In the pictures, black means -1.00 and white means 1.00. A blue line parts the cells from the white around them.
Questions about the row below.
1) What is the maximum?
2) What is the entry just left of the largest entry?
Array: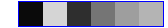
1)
0.67
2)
-0.92

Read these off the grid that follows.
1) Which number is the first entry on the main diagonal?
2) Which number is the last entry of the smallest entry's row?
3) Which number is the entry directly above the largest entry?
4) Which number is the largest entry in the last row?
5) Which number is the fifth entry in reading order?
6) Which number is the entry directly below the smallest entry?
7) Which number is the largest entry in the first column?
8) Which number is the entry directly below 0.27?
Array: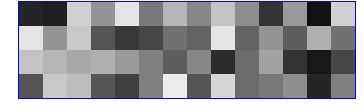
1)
-0.71
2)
0.63
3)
-0.27
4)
0.84
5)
0.79
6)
0.37
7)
0.79
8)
-0.05

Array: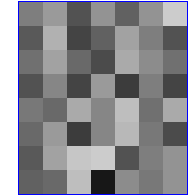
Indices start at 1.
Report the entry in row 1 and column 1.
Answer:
-0.01
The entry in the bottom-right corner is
0.15
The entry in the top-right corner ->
0.60
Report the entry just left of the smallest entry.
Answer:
0.49
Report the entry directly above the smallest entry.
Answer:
0.60
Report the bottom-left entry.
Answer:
-0.24
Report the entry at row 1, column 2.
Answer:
0.21
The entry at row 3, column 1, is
-0.12
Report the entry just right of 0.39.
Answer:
-0.47
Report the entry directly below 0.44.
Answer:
-0.36
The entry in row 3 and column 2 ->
0.27
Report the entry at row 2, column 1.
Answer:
-0.30

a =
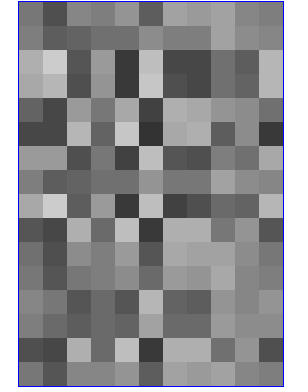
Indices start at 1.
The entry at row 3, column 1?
0.37
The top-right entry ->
-0.01
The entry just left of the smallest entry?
0.55
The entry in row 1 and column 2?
-0.38
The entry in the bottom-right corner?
-0.01
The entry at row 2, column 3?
-0.22
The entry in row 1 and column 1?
-0.07
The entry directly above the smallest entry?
-0.49
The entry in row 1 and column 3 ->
0.05
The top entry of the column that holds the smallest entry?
-0.27
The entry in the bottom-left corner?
-0.07
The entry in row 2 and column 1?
-0.01
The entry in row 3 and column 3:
-0.33
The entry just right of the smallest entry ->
0.32
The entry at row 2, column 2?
-0.27
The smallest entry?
-0.60
